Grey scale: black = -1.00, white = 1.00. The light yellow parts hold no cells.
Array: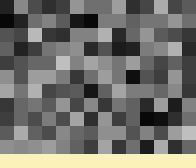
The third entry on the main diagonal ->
0.45
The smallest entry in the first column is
-0.94
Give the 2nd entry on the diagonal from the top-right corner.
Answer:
0.17
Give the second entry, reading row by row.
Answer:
0.07
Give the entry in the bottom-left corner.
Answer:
0.12
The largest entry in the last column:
0.50
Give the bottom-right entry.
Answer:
-0.19
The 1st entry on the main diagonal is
-0.73
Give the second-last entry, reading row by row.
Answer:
-0.63
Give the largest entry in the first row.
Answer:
0.34
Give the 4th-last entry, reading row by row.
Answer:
-0.78
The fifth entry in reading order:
-0.51
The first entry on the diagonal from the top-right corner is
-0.29
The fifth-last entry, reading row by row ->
-0.13
